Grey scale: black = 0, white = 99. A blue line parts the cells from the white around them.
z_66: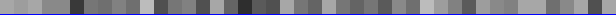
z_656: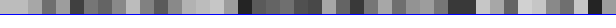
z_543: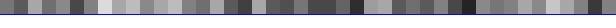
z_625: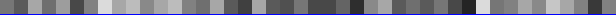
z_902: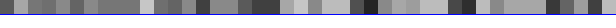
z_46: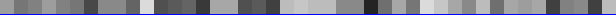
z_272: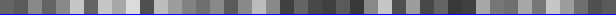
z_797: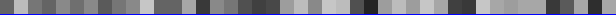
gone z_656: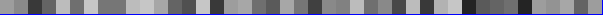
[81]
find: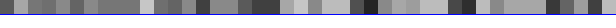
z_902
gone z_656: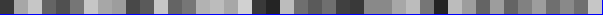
[57]
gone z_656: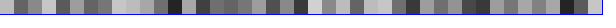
[69]

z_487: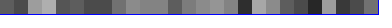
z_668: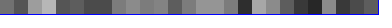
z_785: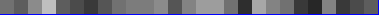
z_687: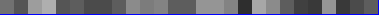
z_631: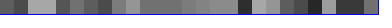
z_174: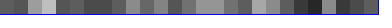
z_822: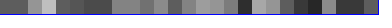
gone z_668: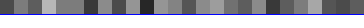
[18]
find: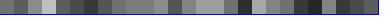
z_785
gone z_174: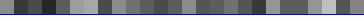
[40]
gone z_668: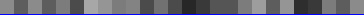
[71]
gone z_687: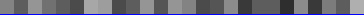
[25]

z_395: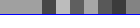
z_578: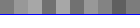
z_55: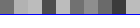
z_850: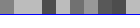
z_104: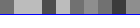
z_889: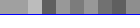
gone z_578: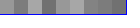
[37]
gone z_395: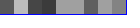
[65]
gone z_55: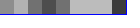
[41]
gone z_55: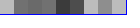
[69]

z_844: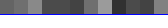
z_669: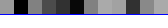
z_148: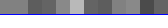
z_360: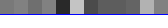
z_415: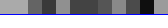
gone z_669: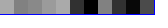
[63]
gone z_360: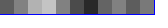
[43]
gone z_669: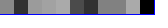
[3]
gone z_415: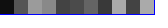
[56]
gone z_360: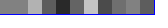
[47]
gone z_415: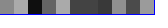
[33]
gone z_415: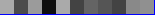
[22]

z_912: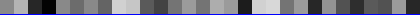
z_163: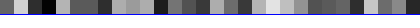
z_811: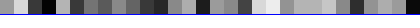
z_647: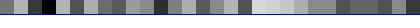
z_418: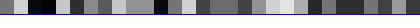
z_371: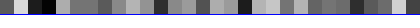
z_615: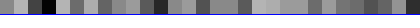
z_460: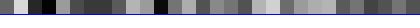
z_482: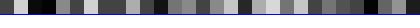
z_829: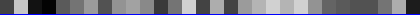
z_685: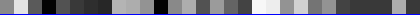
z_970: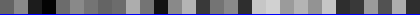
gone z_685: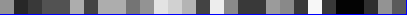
[39]
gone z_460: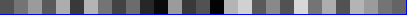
[29]
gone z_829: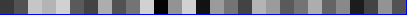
[63]
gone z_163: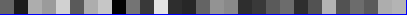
[74]
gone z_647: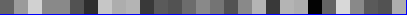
[49]

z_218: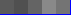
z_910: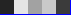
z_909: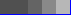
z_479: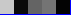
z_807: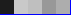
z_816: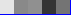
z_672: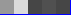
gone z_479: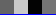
[4]
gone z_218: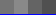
[35]
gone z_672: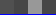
[85]
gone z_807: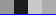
[74]

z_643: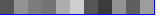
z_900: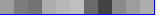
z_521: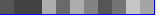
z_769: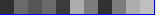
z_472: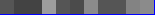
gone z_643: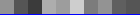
[45]
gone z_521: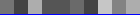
[64]
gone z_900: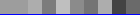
[71]
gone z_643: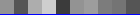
[37]
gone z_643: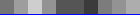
[37]
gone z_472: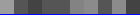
[29]

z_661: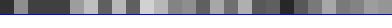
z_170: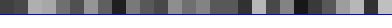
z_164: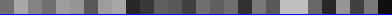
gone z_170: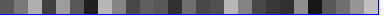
[65]
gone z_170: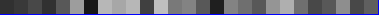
[31]
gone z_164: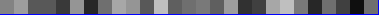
[40]

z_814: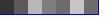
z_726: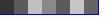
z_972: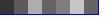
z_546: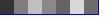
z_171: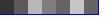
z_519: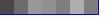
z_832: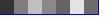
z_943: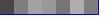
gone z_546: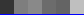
[84]
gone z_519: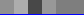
[42]
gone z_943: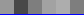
[46]

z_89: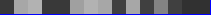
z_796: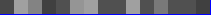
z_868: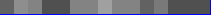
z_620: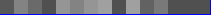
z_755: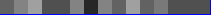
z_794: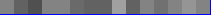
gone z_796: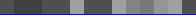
[28]
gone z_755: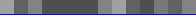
[15]
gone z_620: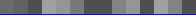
[34]
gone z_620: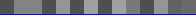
[34]
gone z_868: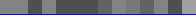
[55]

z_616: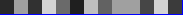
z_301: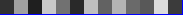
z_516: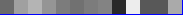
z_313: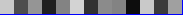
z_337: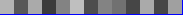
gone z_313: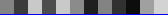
[58]
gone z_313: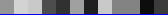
[54]
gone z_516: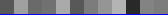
[92]

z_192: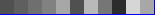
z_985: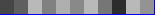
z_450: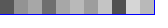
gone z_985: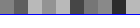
[68]
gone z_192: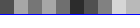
[37]
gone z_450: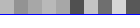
[61]
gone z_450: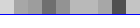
[34]

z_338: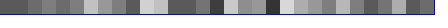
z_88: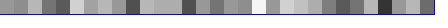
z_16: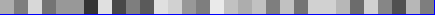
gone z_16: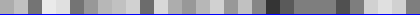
[28]
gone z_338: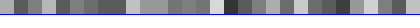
[55]
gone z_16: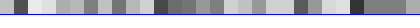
[52]
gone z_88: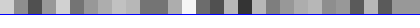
[63]
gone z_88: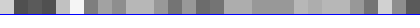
[20]
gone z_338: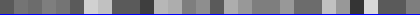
[78]

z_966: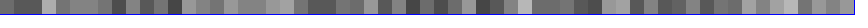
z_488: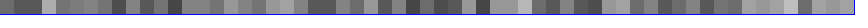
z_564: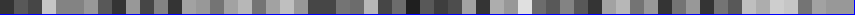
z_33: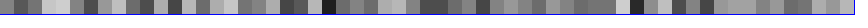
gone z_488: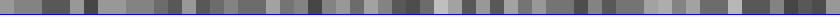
[48]
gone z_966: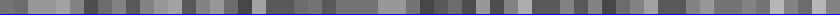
[38]
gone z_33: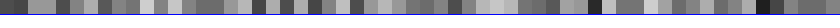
[55]
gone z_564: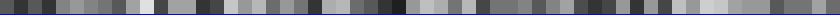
[24]

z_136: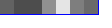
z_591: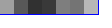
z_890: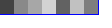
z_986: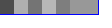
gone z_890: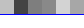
[38]
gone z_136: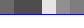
[38]
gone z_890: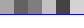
[53]
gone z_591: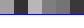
[34]
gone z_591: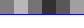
[22]

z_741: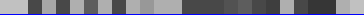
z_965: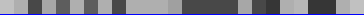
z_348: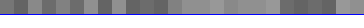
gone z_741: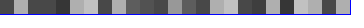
[65]
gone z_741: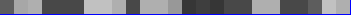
[32]
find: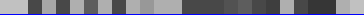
z_741
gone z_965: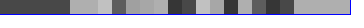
[71]
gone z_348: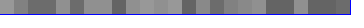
[46]
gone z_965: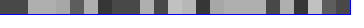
[62]
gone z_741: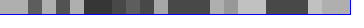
[24]

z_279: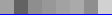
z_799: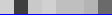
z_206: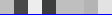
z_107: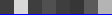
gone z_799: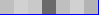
[24]
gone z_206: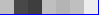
[88]
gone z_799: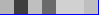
[78]
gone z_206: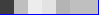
[28]
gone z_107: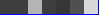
[35]
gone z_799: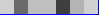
[78]
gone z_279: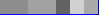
[59]

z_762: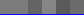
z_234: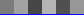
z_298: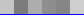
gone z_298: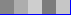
[55]
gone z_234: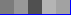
[27]

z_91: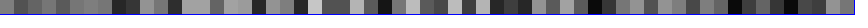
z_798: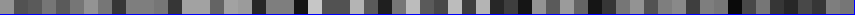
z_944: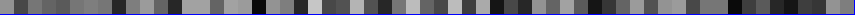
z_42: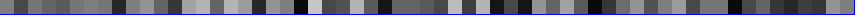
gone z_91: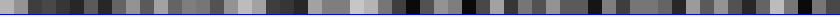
[18]
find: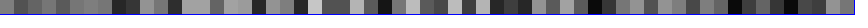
z_91
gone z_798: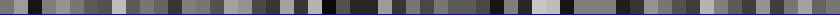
[53]
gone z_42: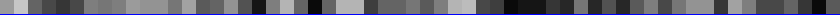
[42]
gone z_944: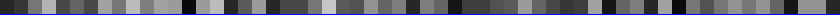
[66]
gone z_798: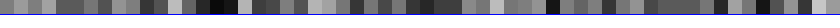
[12]

